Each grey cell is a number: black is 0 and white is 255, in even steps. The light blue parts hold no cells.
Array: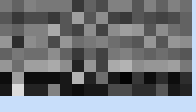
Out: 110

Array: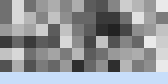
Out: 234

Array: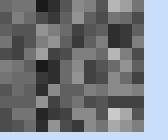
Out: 116

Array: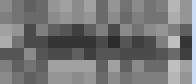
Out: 149

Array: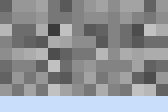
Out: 151

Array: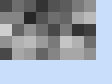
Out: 145

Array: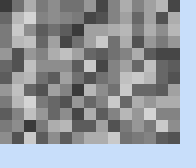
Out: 70

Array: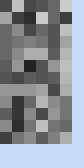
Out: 203

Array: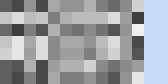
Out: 209
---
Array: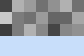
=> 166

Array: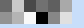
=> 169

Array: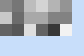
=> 130

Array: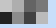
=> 120

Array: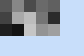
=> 43

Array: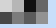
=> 102

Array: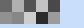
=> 73
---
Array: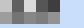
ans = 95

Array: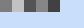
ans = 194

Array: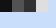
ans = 82

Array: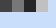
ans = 119

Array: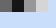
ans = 21

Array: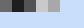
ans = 30

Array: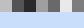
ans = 84

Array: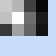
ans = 181
